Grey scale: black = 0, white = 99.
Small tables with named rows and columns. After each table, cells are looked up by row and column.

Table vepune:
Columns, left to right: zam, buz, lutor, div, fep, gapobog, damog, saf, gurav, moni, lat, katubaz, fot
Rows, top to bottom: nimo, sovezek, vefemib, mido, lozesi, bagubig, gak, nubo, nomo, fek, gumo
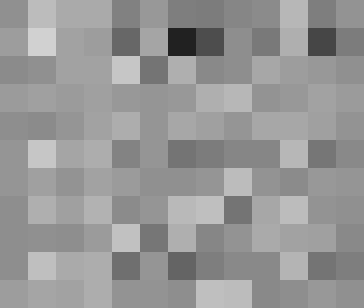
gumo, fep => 57
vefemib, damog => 68
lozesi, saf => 62
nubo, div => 69
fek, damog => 39
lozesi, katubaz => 62
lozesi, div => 63
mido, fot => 60
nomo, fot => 53
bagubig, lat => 71
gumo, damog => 55
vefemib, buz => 56
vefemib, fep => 77
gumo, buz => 64
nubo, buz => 68

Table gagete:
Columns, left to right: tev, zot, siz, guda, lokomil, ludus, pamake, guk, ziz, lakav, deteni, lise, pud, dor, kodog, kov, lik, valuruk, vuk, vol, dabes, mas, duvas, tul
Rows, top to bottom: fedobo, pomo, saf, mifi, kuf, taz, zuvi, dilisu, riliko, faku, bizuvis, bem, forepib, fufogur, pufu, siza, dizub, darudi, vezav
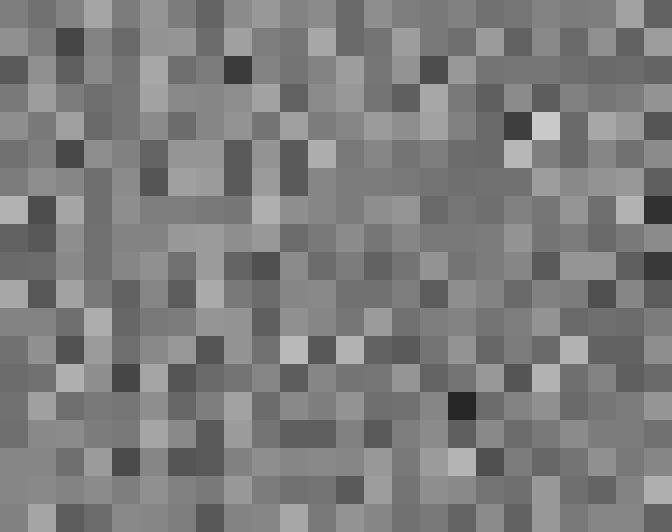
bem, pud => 46
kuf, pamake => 42
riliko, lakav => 59
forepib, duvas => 38
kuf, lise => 48
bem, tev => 51
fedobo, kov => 47
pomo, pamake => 58
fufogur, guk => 41

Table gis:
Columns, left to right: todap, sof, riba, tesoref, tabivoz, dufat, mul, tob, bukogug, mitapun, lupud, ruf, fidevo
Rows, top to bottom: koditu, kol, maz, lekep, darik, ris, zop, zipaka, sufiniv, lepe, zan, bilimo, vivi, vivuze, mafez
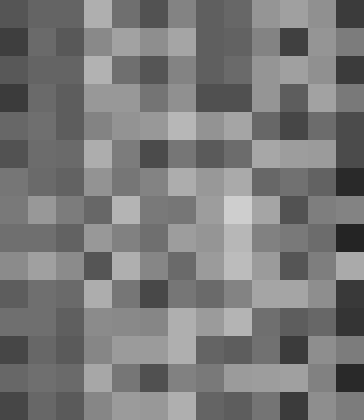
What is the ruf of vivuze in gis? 50
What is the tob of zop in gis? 59
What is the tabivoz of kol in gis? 63
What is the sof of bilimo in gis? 43
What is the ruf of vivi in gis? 55
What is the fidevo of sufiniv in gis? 14
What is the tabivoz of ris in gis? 48
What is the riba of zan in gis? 41
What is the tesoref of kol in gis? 53
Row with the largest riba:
lepe

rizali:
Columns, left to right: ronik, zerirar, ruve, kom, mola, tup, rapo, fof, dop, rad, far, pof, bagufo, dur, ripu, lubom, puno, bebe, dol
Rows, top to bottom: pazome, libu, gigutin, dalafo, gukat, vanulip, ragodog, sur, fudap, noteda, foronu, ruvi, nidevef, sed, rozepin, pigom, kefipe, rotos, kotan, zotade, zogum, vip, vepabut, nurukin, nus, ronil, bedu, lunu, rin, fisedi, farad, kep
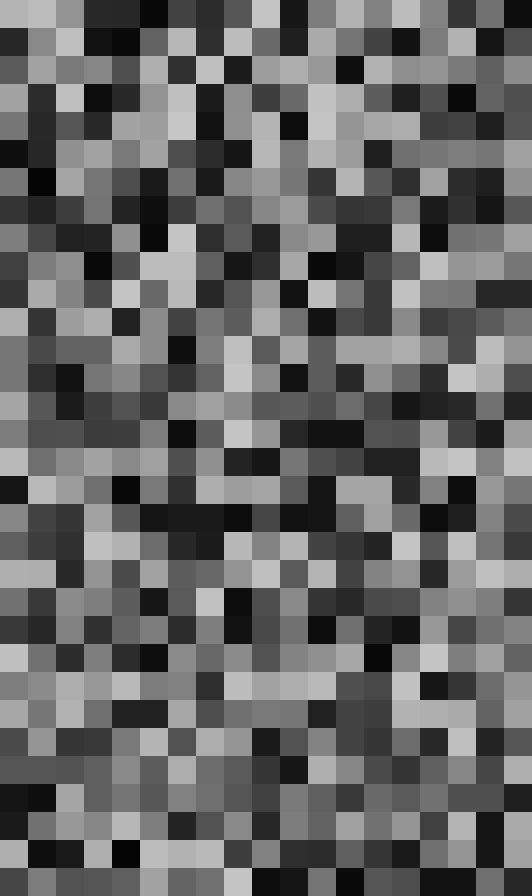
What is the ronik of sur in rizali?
20
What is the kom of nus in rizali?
59
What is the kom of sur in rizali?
45
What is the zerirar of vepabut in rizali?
15
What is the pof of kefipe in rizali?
31
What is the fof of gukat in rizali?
7
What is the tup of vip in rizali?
9
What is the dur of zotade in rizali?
14
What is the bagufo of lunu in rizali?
52
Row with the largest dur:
gigutin

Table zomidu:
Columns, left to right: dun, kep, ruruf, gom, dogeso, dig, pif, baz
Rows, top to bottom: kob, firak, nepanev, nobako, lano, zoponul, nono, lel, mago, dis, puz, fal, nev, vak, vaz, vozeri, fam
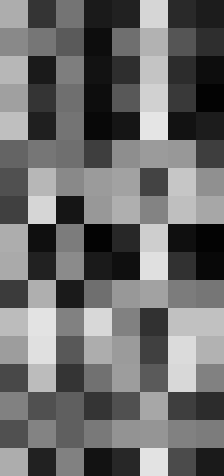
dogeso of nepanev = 18
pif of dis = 19
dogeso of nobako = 34
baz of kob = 11
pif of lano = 7
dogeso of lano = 8
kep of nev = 87
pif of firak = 33
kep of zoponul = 46
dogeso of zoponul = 55
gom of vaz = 20
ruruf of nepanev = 49
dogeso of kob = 13

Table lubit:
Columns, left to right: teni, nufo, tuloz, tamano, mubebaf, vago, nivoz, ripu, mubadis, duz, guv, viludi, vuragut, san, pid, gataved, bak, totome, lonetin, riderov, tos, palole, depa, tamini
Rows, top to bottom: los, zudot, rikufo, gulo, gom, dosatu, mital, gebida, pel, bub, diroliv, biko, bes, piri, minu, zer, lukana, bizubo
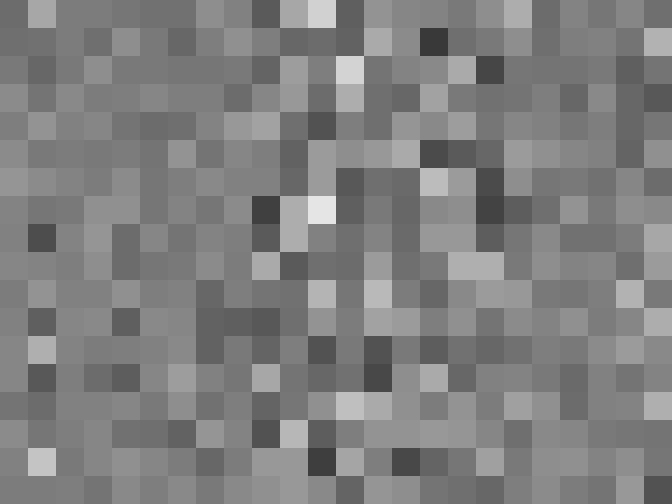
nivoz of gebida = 51
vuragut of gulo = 67
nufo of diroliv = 57
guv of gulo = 59
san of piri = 28
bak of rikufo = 66
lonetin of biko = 54
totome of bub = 68
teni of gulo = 54
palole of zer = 47
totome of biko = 45

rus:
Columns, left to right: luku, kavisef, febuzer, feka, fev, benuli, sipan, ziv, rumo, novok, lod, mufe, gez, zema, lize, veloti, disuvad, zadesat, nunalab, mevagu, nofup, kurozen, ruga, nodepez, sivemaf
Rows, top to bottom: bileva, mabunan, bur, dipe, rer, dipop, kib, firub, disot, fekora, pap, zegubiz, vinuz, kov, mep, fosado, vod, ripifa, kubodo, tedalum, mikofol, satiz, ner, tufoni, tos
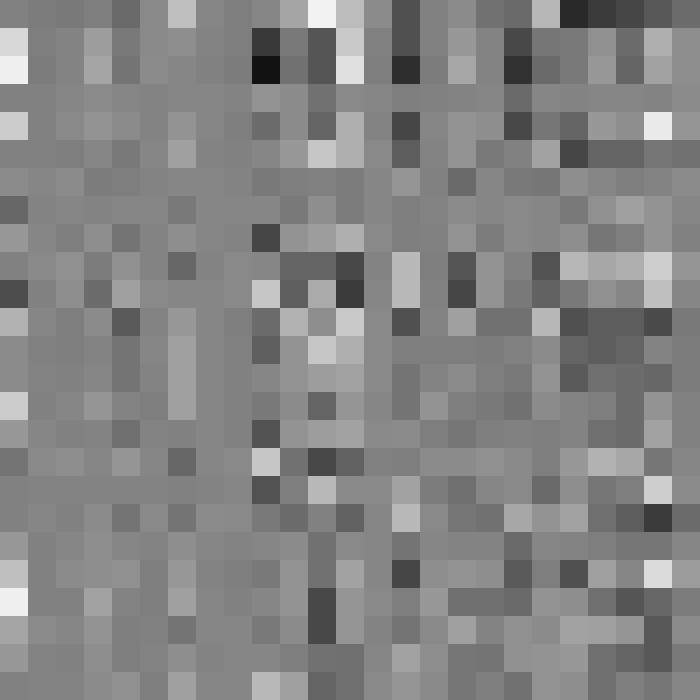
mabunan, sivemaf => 55
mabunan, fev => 47
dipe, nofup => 51
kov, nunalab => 47
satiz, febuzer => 50
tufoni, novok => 52
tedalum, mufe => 44
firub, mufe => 55
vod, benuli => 52
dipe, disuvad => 51
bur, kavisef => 48
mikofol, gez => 63
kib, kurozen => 52
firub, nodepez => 57
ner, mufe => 28
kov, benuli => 51
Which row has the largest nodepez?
rer

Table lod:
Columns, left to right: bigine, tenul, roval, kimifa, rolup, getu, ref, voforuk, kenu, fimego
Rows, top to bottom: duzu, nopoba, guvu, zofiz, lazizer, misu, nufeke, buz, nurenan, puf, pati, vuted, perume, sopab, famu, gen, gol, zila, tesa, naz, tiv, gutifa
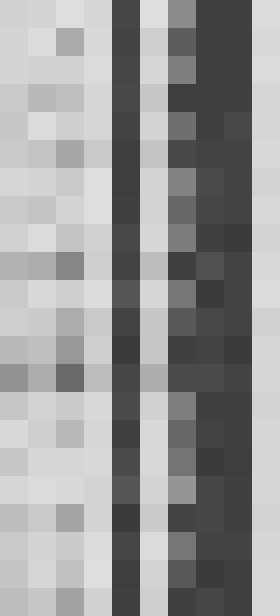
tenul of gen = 80
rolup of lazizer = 26
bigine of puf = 69
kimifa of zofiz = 83
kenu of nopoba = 25
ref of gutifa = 25
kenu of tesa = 25
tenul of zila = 85
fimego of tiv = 84
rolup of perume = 23
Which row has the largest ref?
zila

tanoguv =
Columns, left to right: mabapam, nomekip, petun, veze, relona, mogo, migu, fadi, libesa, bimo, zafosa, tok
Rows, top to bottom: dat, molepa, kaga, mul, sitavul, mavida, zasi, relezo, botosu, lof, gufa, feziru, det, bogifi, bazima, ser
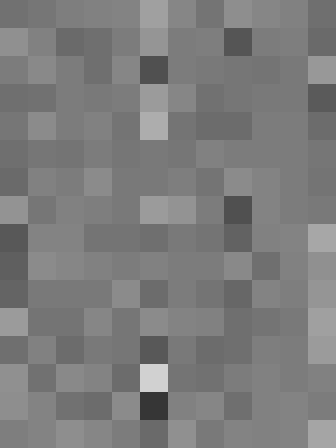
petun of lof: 52
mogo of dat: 62
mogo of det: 34
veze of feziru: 52
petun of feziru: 45
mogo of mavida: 47
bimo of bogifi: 50
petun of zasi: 48
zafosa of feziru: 47
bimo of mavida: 48
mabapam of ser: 49
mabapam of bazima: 55
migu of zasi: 49
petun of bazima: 44
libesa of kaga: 46
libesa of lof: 53
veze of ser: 52
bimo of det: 49

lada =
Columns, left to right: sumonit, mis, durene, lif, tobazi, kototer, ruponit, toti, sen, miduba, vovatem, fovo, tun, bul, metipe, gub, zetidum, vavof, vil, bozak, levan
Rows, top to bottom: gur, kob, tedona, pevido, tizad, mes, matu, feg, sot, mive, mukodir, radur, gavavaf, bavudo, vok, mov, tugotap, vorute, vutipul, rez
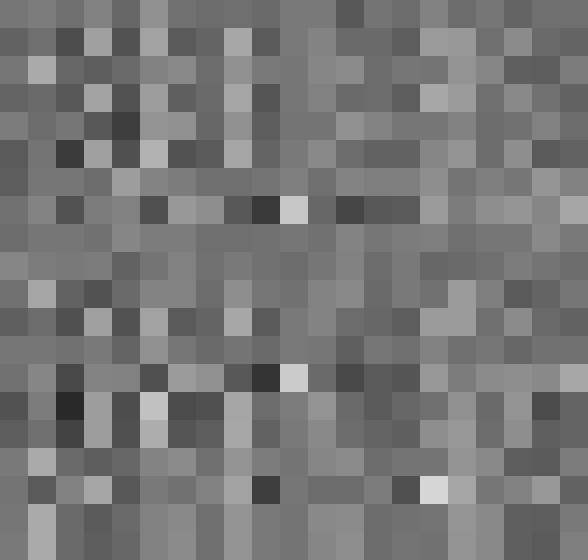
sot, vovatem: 46
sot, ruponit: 48
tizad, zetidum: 50
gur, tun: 34
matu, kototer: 51
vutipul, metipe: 44
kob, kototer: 63
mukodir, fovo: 51
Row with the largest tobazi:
matu

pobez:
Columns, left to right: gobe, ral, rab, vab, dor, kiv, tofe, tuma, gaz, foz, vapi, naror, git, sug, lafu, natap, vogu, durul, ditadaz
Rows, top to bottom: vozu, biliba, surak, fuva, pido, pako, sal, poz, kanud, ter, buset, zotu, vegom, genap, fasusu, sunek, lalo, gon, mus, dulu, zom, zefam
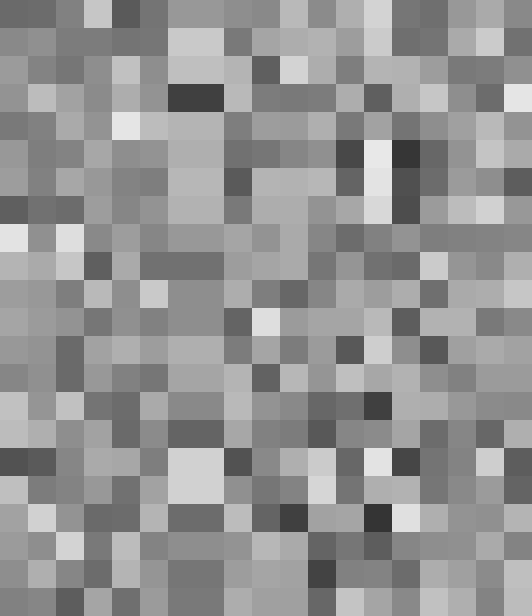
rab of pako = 51
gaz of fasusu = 72
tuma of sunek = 39
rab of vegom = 41
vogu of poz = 73
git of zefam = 76
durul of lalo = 80

